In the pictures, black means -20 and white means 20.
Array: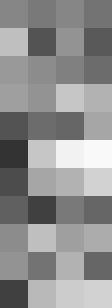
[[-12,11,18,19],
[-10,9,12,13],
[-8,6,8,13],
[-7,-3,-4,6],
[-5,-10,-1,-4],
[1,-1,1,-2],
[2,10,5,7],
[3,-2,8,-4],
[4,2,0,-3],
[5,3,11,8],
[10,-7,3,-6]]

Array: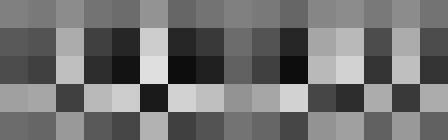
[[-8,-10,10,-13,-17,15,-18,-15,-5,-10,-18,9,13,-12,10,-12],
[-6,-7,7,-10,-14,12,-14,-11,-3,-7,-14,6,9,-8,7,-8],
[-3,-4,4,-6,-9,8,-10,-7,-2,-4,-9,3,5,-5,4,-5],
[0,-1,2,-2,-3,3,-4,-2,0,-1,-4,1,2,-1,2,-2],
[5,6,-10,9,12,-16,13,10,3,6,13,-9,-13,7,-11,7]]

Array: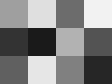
[[-12,-16,8,-7],
[-5,16,0,-14],
[5,15,-3,18]]

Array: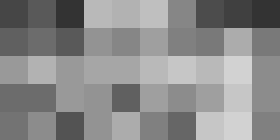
[[-9,-6,-12,9,8,10,1,-8,-10,-12],
[-5,-3,-6,3,1,5,0,-1,7,-1],
[-3,-3,4,3,-5,5,2,5,11,2],
[-2,2,-7,3,7,0,-4,11,13,0],
[4,8,4,6,6,9,11,9,13,2]]

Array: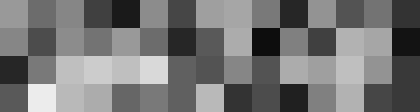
[[-14,-1,10,12,10,14,-5,-7,1,-7,7,5,10,3,-11],
[-6,17,9,7,-4,-1,-5,9,-12,-8,-15,0,8,-9,-11],
[1,-8,2,-2,4,-3,-14,-6,7,-18,0,-10,8,6,-17],
[4,-3,1,-10,-16,2,-9,5,6,-1,-14,3,-7,-2,-12]]

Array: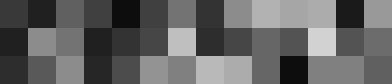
[[-15,2,-2,-15,-12,-9,10,-13,-9,-4,-7,13,-7,-3],
[-13,-6,2,-14,-8,3,0,9,7,-4,-18,0,0,-5],
[-11,-15,-5,-10,-18,-10,-2,-12,2,8,6,7,-16,4]]

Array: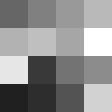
[[-15,-13,-7,13],
[-4,0,4,9],
[8,10,6,20],
[16,-11,-2,2]]
